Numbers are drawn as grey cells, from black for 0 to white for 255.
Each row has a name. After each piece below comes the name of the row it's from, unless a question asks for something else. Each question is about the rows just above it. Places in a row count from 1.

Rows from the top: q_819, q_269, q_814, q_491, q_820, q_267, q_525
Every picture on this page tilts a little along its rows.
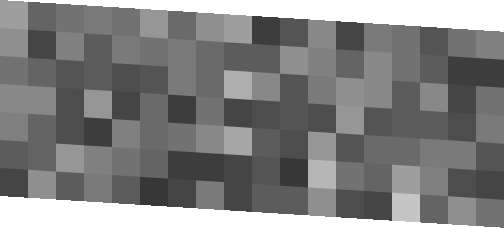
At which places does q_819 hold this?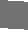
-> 3 5 15 17
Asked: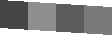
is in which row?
q_525
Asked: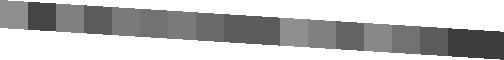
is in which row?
q_269

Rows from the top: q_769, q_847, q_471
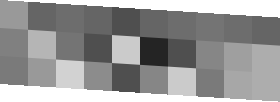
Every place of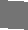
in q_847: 3
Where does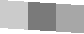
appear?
q_471
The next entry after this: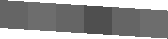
[116]
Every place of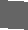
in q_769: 2 4 6 10

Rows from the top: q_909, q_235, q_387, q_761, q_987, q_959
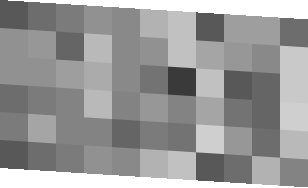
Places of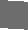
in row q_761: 1
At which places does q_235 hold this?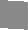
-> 5 10
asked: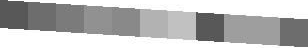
q_909
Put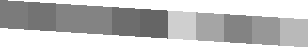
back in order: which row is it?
q_761
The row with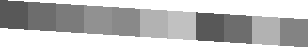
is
q_959

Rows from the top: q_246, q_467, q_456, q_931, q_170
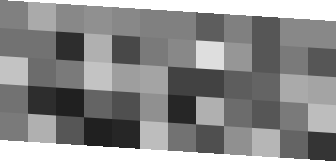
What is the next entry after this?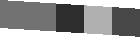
[122]
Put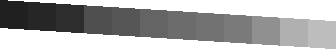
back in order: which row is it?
q_931
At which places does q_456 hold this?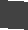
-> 7 8
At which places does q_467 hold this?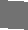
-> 1 2
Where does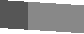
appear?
q_246
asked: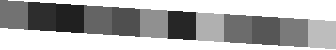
q_931
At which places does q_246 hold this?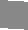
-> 3 5 11 12

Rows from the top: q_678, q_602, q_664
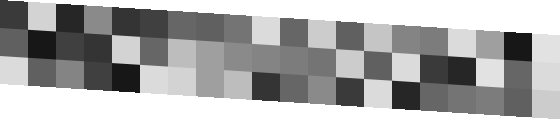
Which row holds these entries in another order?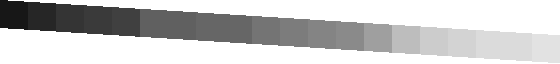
q_602
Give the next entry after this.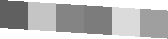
[23]
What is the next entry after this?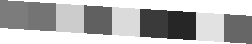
[219]
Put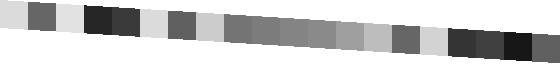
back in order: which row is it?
q_602
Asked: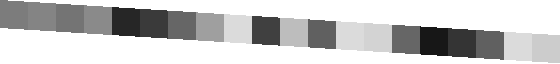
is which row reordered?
q_664

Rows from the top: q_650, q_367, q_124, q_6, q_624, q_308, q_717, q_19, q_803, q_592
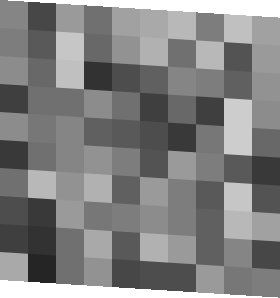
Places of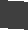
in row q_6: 1 6 8
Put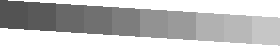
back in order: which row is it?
q_367

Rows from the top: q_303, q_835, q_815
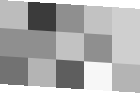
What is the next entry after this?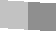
[207]
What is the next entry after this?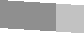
[143]
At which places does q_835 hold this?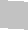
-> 3
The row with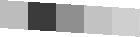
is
q_303
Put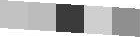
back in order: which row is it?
q_303
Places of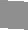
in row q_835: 1 2 4
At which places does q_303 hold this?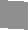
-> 3

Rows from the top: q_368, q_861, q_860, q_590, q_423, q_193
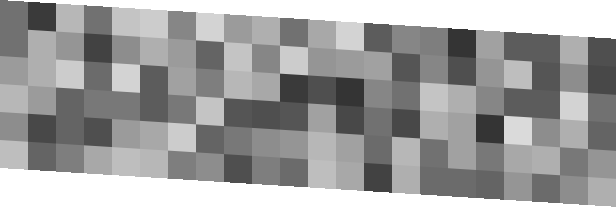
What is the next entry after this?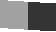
[218]
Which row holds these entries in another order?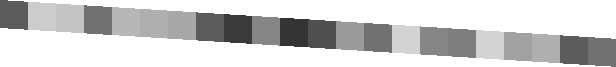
q_368
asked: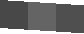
q_423

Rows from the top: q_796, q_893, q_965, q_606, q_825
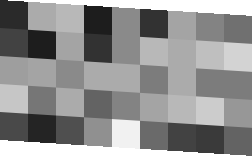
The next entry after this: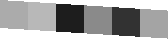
[131]
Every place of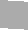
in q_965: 4 5 7

